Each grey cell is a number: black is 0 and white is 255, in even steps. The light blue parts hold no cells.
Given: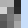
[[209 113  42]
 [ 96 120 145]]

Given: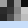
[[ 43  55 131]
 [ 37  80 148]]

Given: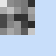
[[169 191 149]
 [ 73 121  49]]

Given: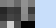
[[38 59 55]
 [48 69 61]]

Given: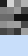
[[127 132 155]
 [107 106  19]]

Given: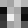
[[ 13 183 166]
 [ 50 240 181]]

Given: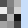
[[237 123 210]
 [ 69 181  20]]

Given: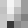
[[193 239 191]
 [200 210 164]]

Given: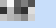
[[ 50 184  81]
 [199 181 169]]
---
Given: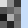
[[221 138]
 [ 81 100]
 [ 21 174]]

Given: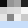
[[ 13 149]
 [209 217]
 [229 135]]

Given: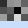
[[ 46 144]
 [ 80  95]
 [157  72]]

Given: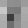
[[165 143]
 [199 124]
 [175  61]]

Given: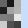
[[101  25]
 [ 30 163]
 [126 121]]

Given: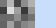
[[120 182]
 [ 62 222]
 [106 108]]
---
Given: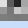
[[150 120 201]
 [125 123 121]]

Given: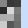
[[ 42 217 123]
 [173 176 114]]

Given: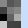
[[ 63 122 134]
 [  3  98 172]]

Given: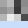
[[145 161  56]
 [182 237 208]]

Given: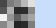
[[ 86 175  42]
 [242 148  95]]

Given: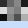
[[220 146 125]
 [ 15 133  80]]

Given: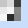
[[233 244 134]
 [245  44 130]]

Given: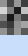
[[213 128  27]
 [128  24 120]]
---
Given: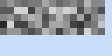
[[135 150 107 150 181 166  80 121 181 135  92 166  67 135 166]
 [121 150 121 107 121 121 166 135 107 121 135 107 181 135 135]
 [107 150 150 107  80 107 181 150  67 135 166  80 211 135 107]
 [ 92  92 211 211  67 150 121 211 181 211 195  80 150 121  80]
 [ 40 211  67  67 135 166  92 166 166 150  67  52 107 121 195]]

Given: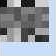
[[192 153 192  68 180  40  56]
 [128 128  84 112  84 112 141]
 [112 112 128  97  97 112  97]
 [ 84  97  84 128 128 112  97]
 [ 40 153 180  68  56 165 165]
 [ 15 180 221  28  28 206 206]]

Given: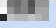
[[249 149 119 133  95 165 165]
 [234 119 107 133  82 149 149]
 [ 40 195 180 180 195 180 165]]

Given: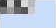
[[117 156 102  86 201]
 [ 55 201  70 216 186]]

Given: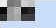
[[236 118 130 206 193]
 [ 50 155 168  64  64]
 [ 10 155 180  22  38]]

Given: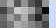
[[134 174  85 146  85  54 146]
 [109 159 121 174  97  38 109]
 [ 97 121 174 159 134 109  69]
 [ 69 121 202 188 159  85  10]]
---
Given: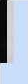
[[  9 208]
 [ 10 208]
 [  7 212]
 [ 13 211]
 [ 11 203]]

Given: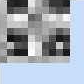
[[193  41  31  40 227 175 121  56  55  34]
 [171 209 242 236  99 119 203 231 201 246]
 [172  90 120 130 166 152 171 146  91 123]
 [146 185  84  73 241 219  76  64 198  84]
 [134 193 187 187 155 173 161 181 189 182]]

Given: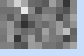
[[126 154 210 168 107 102  90 158 118  53 132]
 [121  93 129  74 117 123 142 134  72 115 162]
 [122 152 126 104 118 102 160 120 156 191  99]
 [127 129  93  84 155 150 116 117 106 134 162]]

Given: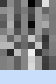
[[ 57 138  96 143   1  73 224 128]
 [103 158  75 133  63 156 139 119]
 [127 156  83 133  77 156 102 120]
 [182 184  82 105  76 197  61 124]
 [127 136  96 133 209 156  62  92]]

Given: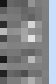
[[ 22 103  97  94 147 123 128]
 [126 122 122 108  98 115 127]
 [187 143 147 164 143 138 124]
 [138 129 130 133 128 128 126]
 [ 26 108 103 122 187 138 126]
 [ 33 102  95  78 114 112 129]]

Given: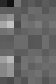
[[ 40  16 118  82  91  80  92  85]
 [131 145  90 111  98 105 106 105]
 [114 120  91  99 105 107  96 104]
 [ 96  95 107 108  86  88 110  94]
 [159 184  77 114 109 119 103 114]
 [134 149  83 104 108 114  97 109]]

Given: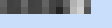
[[ 97  65  68 105  65  68  99  68  61 102 178 198 107]]
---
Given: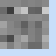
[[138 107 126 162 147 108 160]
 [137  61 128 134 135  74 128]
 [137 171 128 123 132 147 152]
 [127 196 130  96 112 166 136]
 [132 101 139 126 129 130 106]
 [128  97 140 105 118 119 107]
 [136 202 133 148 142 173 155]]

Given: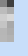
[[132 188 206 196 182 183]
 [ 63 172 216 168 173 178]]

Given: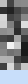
[[190  48 214 210 141  70 125 134 178  64]
 [ 68  34  67 127 148  60 242 113 176 216]
 [136  66  82  59  44 166 204 122  63 113]
 [138  90 135 221 107  59  27  25  45 197]]

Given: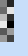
[[130 106 188 233  88 152]
 [ 37 228  48   1 155  65]]

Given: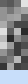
[[ 98 147 147 171 223 185 213 147 104  52]
 [ 88 119 158 125  94  42 155 105 120 166]
 [116 152 164  71 187 136  59  60 184  65]
 [226 166 102  70  42 103  77 123  64  74]]

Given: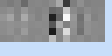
[[130 138 149 141 140 134]
 [123 144 164 145 146 136]
 [131 131 133 142 136 143]
 [106 149 170 146 155 138]
 [133 135 141 138 136 135]
 [135 131 131 140 136 140]
 [132 136 140 138 140 136]
 [140 103  32  87  27 187]
 [169 110 100 170 136 133]
 [ 57 199 248 128 219 173]
 [127 139 151 147 143 137]
 [143 128 113 118 113 141]
 [129 139 151 144 144 133]
 [132 133 130 139 138 139]
 [132 135 137 137 138 135]]

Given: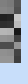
[[127 132  33  46 182 146  77 144 148]
 [122 128  37  49 179 143  77 141 148]
 [ 86  80 199 186  24  65 148  68  62]]

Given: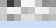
[[167 209 202]
 [ 59 242 148]
 [125 239 181]
 [248 183 221]
 [244 197 222]
 [198 240 201]
 [141 238 178]
 [151 205 189]]

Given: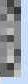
[[130 145 103 147 160 108 141 133 145 102 107]
 [ 64  95 174 146 188  74 159 176 197  60 105]
 [128  53  95 141 140 143 137  79 117 159 189]]
